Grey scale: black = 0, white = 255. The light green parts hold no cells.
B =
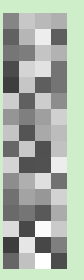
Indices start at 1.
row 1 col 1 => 133
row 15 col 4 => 127
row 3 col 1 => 118
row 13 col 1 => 106
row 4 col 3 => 226
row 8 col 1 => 196
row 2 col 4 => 94
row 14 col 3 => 251
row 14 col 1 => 219
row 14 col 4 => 202
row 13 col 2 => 117
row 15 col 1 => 61
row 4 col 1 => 75
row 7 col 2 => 127
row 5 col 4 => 116
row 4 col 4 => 116
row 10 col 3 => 81
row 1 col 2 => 199
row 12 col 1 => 113
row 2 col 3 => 237

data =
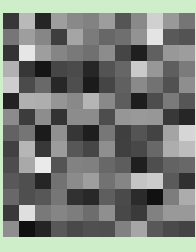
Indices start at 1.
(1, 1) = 55
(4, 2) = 55
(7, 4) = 51
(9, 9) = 72
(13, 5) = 125
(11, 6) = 158
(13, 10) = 129
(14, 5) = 73
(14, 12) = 67
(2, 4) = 62
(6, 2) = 176
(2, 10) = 228
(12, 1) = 104
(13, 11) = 153
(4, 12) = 123
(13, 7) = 143
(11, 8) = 133
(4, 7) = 83
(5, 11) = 81
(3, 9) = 31
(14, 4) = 88
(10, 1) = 77
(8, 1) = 98
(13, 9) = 58
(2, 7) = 103
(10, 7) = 104
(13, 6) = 109
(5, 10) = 114
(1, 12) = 117
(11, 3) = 37
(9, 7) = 143
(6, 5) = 137
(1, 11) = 153
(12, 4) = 118
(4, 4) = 70
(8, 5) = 54
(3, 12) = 157

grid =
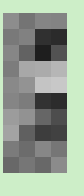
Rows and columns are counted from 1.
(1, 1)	141
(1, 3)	133
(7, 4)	77
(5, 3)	196
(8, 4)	65
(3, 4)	82
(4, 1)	124
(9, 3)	135
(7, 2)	146
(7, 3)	102
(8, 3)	61
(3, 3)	30

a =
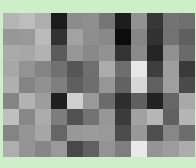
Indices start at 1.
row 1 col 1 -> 180
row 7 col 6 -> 115
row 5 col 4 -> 127
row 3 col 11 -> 145
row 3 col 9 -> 138
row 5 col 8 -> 98
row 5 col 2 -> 132
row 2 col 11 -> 114
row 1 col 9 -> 146
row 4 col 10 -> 62
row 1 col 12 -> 111
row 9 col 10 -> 148
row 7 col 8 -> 59
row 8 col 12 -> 109
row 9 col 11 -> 156
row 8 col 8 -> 76
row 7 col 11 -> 96
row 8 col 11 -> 135
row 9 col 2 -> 148
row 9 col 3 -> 134
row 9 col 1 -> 174
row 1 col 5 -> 140
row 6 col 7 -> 107
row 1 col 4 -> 27
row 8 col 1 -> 132
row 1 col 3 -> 174
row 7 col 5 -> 82
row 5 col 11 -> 159
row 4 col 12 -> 58
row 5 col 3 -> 145
